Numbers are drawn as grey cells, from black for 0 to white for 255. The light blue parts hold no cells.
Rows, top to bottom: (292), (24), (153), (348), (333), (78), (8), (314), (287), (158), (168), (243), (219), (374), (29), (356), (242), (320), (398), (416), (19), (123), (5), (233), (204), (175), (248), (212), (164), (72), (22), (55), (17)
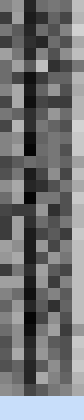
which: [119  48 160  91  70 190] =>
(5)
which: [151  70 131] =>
(19)
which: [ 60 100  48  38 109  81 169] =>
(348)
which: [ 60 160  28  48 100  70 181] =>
(24)

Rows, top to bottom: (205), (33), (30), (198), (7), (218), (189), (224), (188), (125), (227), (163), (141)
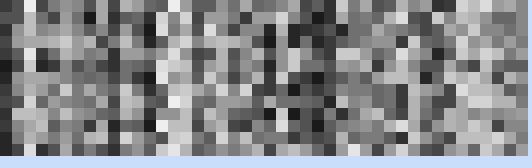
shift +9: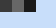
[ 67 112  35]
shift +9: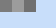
[132 165 121]

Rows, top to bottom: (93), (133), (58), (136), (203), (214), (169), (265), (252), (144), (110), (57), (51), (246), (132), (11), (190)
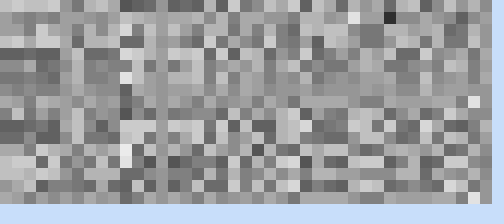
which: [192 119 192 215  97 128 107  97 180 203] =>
(11)
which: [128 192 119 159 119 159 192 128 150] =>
(214)
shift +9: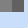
[137 106]
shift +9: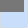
[128 128]
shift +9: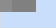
[149 137 137]
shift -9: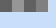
[ 88 141  88 119]
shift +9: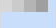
[224 212 189 168]

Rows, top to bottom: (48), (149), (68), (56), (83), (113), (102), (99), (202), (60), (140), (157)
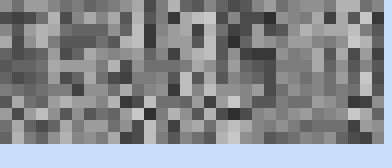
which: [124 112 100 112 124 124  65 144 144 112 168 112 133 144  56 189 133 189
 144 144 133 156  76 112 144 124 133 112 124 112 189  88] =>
(99)
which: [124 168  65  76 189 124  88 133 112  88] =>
(157)
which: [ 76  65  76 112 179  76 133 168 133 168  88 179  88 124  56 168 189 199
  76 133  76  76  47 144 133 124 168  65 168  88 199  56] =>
(149)

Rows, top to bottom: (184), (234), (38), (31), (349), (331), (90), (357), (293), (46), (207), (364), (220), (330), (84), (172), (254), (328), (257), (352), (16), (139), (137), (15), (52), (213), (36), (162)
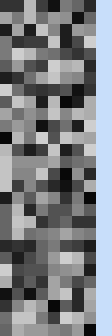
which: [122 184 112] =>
(234)
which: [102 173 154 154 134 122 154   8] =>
(162)
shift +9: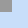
[163]
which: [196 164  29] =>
(293)

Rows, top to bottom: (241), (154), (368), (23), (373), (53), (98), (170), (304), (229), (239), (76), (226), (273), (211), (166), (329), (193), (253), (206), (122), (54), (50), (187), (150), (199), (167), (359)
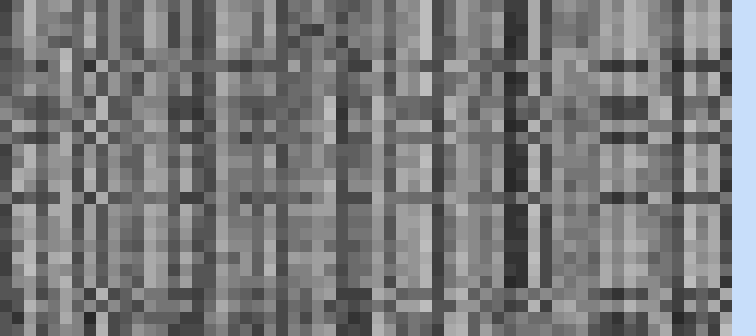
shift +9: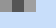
[157  94 168]
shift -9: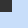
[42]
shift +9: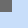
[116]
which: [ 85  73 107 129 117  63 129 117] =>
(23)

